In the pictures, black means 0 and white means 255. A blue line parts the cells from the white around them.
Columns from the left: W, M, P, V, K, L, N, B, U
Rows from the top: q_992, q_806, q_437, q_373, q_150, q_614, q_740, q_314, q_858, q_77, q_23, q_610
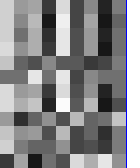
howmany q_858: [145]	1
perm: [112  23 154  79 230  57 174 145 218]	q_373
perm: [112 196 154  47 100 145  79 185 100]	q_858
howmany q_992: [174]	0
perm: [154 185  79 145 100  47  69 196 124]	q_77
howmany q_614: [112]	5

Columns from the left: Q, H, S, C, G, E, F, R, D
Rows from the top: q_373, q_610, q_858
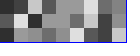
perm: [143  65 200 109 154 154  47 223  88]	q_610
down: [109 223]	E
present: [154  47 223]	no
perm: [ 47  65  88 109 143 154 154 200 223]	q_610
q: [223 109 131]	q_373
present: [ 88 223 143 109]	no

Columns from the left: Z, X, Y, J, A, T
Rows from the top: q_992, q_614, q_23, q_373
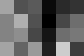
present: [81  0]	yes
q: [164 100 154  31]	q_373

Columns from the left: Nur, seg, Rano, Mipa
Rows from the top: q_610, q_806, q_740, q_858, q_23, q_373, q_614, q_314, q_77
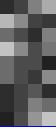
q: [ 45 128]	q_740
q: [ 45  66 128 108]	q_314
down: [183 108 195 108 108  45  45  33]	Nur
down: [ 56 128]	Mipa

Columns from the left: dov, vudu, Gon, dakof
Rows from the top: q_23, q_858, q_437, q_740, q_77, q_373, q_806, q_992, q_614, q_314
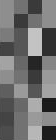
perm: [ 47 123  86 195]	q_437
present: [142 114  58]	yes
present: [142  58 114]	yes
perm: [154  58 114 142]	q_373

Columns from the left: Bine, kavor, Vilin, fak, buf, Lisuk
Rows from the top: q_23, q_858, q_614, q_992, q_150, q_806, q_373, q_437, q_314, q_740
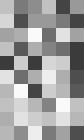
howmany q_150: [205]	2
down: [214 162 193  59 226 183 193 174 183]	Bine
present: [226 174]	no
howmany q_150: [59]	3
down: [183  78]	Lisuk

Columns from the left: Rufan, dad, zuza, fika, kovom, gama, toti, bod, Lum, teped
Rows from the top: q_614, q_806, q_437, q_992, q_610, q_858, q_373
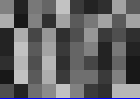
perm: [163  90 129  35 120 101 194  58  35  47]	q_614
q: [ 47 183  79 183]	q_610
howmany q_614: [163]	1
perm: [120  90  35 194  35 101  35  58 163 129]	q_992

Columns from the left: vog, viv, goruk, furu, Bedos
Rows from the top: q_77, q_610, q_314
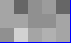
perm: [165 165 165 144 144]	q_610
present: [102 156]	no
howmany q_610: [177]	0
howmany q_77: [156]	1

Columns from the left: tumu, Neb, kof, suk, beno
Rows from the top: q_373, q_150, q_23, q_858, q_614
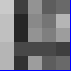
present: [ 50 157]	yes
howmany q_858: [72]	3
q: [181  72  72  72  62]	q_858

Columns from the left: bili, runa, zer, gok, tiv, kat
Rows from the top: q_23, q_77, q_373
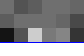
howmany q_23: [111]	3
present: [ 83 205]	yes
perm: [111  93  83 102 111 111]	q_23

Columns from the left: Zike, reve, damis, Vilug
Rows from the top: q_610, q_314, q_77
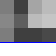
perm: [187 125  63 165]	q_610
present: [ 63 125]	no
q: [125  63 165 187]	q_610
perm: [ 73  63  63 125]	q_77
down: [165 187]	damis

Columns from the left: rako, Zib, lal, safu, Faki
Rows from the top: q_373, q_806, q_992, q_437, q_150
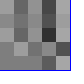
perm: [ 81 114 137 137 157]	q_806
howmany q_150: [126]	3
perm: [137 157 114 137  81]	q_806
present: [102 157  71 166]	no
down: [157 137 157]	rako
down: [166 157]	Faki
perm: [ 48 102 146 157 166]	q_992

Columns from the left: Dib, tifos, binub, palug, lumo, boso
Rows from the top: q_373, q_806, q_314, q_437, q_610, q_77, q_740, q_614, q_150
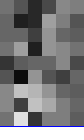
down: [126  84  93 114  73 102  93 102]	boso
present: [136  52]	no
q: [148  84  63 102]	q_77
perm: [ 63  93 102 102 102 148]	q_314
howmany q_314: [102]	3
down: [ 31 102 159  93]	tifos

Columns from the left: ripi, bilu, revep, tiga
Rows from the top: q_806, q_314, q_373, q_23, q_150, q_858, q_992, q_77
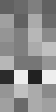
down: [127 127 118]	bilu
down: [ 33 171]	revep

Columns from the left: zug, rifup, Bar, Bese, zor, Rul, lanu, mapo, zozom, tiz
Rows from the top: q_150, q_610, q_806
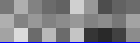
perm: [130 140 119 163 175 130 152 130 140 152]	q_610
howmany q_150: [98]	2
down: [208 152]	Rul
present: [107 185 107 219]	no
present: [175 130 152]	yes
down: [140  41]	mapo

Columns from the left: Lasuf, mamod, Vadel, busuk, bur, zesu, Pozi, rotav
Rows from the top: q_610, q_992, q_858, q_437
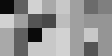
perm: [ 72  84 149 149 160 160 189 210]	q_992
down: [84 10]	Vadel
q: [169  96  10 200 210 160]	q_858
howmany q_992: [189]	1
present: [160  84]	yes
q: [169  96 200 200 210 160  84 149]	q_437
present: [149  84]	no

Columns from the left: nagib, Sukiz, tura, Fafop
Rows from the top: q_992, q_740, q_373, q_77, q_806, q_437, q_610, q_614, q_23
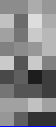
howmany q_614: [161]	3
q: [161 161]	q_614

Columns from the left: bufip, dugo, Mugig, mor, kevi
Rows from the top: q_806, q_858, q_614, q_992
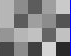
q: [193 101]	q_614
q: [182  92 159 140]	q_858
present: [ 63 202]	no

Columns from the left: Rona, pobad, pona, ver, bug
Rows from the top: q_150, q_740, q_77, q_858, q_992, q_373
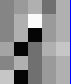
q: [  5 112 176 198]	q_858
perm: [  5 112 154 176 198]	q_373
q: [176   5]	q_77

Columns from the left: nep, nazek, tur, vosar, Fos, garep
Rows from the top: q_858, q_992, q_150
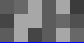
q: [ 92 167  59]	q_858
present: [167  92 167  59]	yes
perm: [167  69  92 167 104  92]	q_150
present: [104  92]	no
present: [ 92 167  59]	yes
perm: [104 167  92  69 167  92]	q_150

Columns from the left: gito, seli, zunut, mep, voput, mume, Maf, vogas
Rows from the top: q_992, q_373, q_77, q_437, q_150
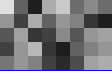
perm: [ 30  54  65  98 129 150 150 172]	q_373
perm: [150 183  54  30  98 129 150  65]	q_437

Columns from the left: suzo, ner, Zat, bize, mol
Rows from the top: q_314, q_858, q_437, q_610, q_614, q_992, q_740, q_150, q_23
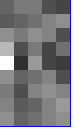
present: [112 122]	no
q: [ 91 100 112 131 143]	q_858
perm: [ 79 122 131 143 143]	q_437
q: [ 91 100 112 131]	q_858

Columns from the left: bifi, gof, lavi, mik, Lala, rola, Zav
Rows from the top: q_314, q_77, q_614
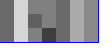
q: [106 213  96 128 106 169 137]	q_77
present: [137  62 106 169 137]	no
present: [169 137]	yes

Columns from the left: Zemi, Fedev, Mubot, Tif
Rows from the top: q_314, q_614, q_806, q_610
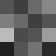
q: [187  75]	q_806
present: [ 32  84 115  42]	yes
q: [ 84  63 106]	q_314
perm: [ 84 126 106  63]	q_614
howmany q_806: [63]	0
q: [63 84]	q_614

